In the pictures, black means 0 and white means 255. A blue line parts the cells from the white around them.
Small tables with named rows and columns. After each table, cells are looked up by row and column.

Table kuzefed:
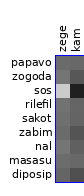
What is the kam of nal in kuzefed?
96
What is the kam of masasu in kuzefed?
104
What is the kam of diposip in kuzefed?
80
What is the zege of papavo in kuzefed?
107
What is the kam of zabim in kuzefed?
84
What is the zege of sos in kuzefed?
203
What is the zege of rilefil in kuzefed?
114
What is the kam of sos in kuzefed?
32
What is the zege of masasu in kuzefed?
108
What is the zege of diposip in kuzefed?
101
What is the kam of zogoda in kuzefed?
87
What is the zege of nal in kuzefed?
117
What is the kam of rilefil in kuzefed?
101
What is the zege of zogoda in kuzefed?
117

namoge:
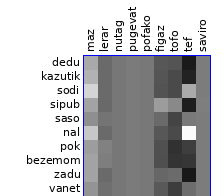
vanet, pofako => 120
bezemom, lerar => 126
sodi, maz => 212
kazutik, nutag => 119
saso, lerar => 116
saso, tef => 121
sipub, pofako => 120
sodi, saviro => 124
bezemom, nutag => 119
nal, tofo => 74
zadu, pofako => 120
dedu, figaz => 87
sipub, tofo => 137
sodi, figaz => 83
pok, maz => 157
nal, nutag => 119
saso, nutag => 119
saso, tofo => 68
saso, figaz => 106
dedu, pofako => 120
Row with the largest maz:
sodi

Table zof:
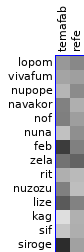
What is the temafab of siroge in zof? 44
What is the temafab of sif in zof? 198
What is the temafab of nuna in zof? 193
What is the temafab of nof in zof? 127
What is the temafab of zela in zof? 114
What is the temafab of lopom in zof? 152
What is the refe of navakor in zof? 175
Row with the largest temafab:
kag

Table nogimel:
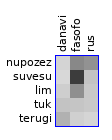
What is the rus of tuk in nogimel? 201
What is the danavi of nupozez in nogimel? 212
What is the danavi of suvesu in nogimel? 216
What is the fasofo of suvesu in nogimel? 60
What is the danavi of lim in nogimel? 206
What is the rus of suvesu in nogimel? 195
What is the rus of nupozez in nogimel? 146
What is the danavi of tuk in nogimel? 195
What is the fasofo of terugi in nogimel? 208
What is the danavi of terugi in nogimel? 177
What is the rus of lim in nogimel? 200
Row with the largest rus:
terugi

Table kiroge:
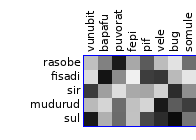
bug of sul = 12
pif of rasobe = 91
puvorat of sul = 107
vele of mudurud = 25
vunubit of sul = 25
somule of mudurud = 61
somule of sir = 143
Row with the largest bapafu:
mudurud

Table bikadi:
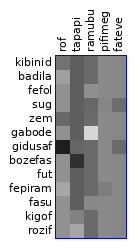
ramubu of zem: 106
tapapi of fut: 94
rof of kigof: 145
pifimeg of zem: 138
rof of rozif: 145
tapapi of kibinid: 94
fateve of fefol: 135
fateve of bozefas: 135
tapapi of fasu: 94
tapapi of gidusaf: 101
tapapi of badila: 94
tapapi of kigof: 130
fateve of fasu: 135
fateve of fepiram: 135
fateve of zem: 135
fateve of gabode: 135
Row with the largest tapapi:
rozif

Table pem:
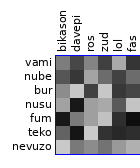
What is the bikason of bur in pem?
140
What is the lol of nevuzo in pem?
153
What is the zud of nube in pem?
108
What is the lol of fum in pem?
47
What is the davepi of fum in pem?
123
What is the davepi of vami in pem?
71
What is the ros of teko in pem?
202
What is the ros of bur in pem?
65
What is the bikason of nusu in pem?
162
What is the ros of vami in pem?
132
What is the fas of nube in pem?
108
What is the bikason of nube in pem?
86
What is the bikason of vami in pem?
125
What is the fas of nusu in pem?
196
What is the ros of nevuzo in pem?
140
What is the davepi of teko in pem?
21
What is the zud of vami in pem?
64
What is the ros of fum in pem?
159
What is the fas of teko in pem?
46

